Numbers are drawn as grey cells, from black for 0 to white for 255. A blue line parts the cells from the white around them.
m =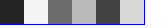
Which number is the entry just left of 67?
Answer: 186
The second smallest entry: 67
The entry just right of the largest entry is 109

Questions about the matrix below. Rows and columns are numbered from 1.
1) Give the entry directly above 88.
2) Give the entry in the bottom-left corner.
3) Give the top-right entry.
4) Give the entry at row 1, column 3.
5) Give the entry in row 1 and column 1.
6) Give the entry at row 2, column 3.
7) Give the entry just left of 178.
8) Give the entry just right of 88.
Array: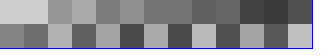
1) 59
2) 131
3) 80
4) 150
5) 206
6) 178
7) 110
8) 192

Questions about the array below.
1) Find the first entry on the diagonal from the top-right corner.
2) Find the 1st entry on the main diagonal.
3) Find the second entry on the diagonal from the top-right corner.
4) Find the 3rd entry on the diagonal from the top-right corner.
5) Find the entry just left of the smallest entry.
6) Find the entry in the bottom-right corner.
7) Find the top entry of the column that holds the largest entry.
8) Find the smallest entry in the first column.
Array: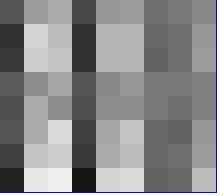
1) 135
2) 85
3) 112
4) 98
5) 238
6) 188
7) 172
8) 35

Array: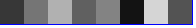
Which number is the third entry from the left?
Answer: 177
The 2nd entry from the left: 117

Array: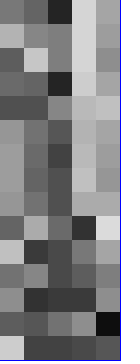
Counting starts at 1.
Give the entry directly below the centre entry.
80
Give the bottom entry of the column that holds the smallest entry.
86
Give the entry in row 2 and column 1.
179
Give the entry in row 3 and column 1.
93
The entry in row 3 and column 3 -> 126
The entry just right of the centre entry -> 192
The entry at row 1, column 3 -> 36
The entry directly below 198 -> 100
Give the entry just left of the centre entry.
100
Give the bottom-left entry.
205
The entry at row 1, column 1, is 120
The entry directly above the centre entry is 66
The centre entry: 80
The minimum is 14
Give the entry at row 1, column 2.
100
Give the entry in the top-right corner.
165
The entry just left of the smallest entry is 142
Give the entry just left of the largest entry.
50
